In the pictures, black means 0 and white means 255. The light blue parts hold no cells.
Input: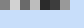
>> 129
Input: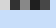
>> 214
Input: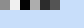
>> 141
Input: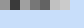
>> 149
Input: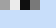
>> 161
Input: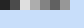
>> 36
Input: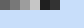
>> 97
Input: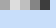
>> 167
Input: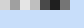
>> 211
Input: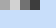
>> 168
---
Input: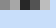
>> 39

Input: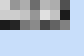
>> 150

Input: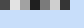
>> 31

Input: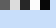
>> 39

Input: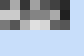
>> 132

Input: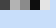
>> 139
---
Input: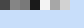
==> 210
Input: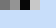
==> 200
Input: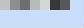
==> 88
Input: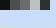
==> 48
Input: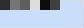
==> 64
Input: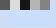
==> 131
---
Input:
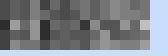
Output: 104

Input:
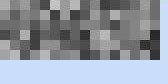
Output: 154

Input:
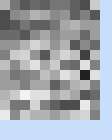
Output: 77

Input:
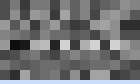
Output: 142

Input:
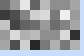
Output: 142

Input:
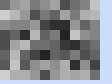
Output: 131

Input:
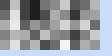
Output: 108

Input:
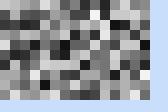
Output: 127

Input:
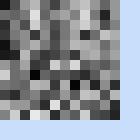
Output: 100
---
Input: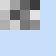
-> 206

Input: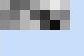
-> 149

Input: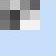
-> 84

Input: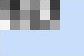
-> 145

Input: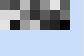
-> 23

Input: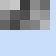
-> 71

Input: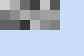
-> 97

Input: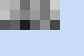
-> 97

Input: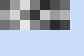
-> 136

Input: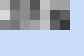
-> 120
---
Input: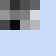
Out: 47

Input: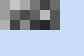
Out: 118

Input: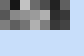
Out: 76

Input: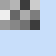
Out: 181

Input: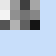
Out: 154

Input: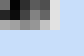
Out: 91
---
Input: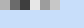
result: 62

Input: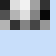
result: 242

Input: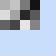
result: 122

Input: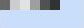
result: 226

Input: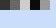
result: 205

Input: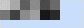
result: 94
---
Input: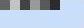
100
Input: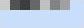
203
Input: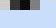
205
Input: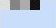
222
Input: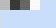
187
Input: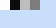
253
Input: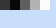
53
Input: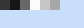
53
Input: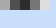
169
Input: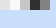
227
